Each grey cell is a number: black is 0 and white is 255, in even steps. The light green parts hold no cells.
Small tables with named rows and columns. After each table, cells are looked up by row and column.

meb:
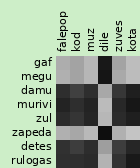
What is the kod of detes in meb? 61
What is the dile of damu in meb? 168
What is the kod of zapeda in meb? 167
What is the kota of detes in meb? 38
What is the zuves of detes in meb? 61
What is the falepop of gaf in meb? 173
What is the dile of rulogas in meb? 179
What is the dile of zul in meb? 183
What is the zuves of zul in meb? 43
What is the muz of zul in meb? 37
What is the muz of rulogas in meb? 42
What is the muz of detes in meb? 45
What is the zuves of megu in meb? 169
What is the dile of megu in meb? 21
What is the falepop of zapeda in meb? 176

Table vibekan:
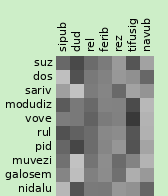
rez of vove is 129
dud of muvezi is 194
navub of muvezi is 179
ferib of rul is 136
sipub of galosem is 133
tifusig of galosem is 174
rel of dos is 121
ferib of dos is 130
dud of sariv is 194
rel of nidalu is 122
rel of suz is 107
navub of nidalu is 101
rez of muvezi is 107
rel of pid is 108
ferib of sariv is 133
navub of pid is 164
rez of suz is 154
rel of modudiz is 105
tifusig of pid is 83
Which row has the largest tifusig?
galosem

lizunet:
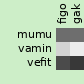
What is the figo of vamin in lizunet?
211
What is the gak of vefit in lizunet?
56
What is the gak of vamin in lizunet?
236
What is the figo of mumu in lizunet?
109
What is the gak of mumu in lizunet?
110
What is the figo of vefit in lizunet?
75
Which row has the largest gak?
vamin

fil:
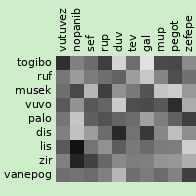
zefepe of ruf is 113
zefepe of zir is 174
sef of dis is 157
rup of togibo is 62
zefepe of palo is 62
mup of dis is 135
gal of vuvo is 75
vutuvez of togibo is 48
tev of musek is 121
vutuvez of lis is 89
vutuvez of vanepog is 110
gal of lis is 106
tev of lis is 121
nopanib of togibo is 129
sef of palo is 95
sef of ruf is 124
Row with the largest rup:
lis

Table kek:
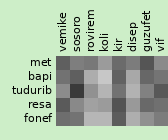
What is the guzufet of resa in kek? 105
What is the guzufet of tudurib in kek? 129
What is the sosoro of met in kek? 126
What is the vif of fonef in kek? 124
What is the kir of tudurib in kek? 114
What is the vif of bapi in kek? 116
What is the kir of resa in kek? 83
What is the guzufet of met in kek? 85
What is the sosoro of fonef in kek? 115
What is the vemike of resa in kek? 90
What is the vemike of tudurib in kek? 140
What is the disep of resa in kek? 153
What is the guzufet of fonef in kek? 144
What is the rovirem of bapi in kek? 173

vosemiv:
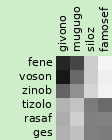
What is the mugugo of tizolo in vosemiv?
195
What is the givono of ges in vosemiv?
177
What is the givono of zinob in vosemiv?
100
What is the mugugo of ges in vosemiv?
192
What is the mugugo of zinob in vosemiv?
144
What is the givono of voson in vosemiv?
23
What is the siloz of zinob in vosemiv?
213
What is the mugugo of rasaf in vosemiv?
207
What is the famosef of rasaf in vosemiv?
130
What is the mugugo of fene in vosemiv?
69
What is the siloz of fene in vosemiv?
205
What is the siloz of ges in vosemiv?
127
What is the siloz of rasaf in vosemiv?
128
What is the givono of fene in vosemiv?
37
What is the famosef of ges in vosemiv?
124
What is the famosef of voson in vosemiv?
239
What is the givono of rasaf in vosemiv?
172
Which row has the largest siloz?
zinob

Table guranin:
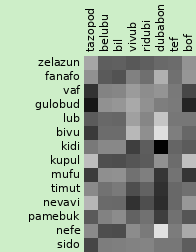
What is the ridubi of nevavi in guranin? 78
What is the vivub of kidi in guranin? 62
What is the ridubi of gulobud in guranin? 145
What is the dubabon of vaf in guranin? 148
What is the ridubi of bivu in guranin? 143
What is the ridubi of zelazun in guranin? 95
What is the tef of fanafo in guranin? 112
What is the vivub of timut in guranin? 78
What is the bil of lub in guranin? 102
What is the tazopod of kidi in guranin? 121
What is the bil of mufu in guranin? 145
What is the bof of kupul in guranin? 192
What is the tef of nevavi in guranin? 104
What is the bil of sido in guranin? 127
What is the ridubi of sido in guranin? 132
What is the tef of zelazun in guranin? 108
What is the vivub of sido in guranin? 130
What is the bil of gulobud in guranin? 150
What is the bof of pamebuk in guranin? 85
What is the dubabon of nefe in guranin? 225
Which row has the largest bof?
kupul

